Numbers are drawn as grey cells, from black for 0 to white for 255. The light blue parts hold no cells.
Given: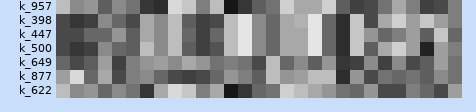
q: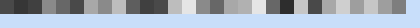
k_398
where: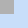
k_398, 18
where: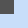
k_500, 12
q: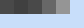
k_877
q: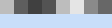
k_500

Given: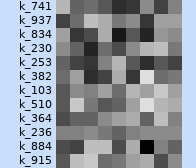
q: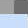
k_103
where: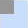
k_834, 8

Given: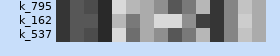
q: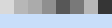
k_795
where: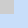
k_162, 14
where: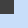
k_162, 11
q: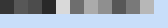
k_537
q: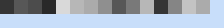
k_795

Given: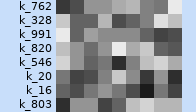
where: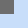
k_820, 3
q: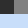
k_546
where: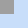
k_991, 3
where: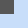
k_820, 9

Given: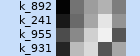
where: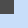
k_955, 1
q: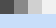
k_955
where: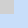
k_955, 3

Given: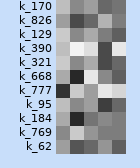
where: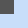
k_62, 2
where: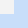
k_390, 2
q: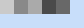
k_321

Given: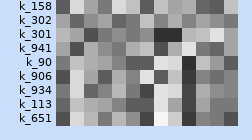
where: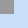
k_90, 12
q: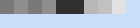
k_301
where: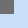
k_906, 12
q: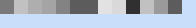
k_90
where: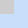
k_651, 9

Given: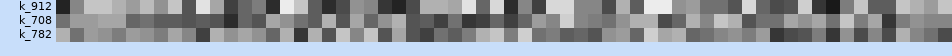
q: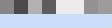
k_912
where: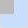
k_912, 7

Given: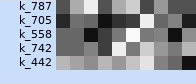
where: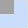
k_442, 2
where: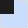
k_705, 10
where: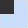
k_705, 5
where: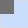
k_705, 2
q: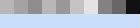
k_442
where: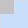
k_442, 6
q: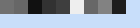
k_705

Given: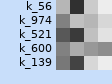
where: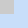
k_56, 3
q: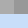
k_600
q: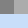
k_600
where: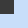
k_521, 2

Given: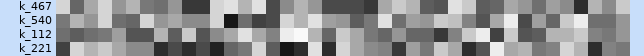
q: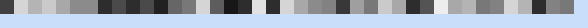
k_221
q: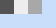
k_221
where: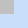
k_540, 29
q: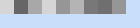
k_467
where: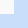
k_112, 18
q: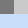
k_221

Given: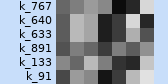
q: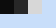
k_767
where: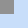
k_891, 7
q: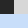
k_767

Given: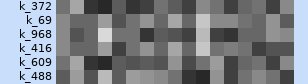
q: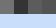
k_968
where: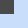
k_609, 10
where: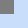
k_416, 13

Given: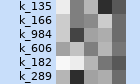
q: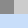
k_166
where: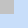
k_606, 2
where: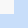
k_182, 1

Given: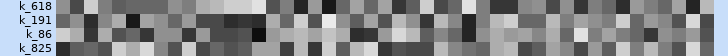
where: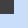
k_825, 17
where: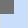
k_825, 30
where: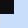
k_86, 15
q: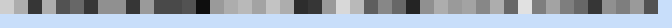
k_86
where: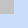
k_86, 20

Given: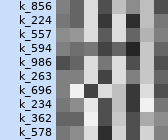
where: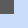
k_557, 4
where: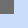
k_594, 2
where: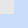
k_234, 3
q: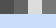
k_986
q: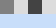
k_263

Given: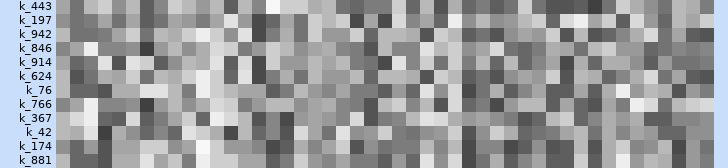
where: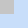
k_881, 9
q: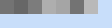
k_846
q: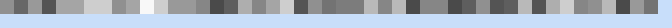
k_174

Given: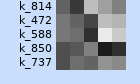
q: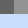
k_737
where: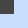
k_472, 3
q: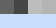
k_472

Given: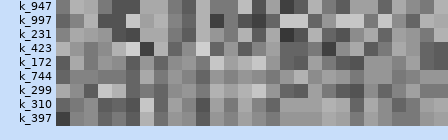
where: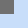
k_397, 8
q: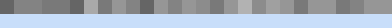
k_744
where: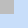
k_947, 14
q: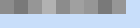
k_744
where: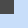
k_231, 6
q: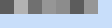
k_397

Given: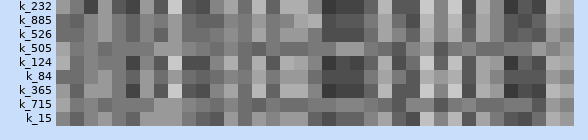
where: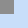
k_526, 13
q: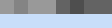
k_15
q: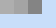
k_124
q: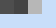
k_365
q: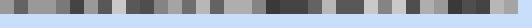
k_365
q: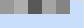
k_84

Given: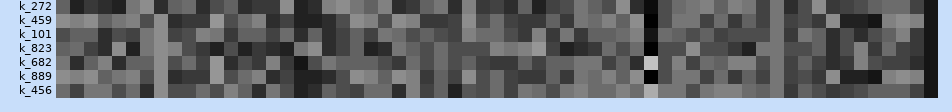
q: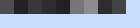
k_823
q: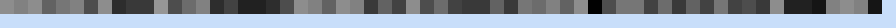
k_889
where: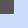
k_456, 30

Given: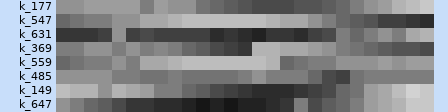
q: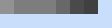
k_485
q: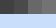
k_149
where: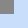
k_369, 8
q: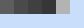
k_369
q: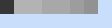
k_369
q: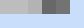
k_559

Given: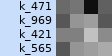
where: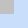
k_421, 3
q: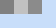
k_421
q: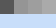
k_565
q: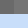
k_471

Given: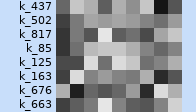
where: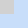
k_663, 9
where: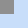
k_437, 6
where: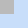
k_85, 3

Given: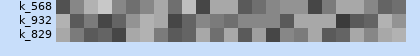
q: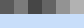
k_932
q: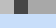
k_568
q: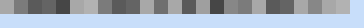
k_829
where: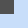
k_568, 1
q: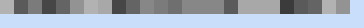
k_932
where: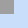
k_829, 15

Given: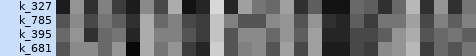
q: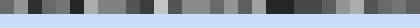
k_395
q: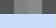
k_681

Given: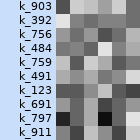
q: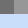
k_756
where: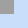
k_903, 4

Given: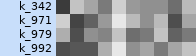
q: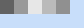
k_971
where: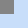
k_979, 4

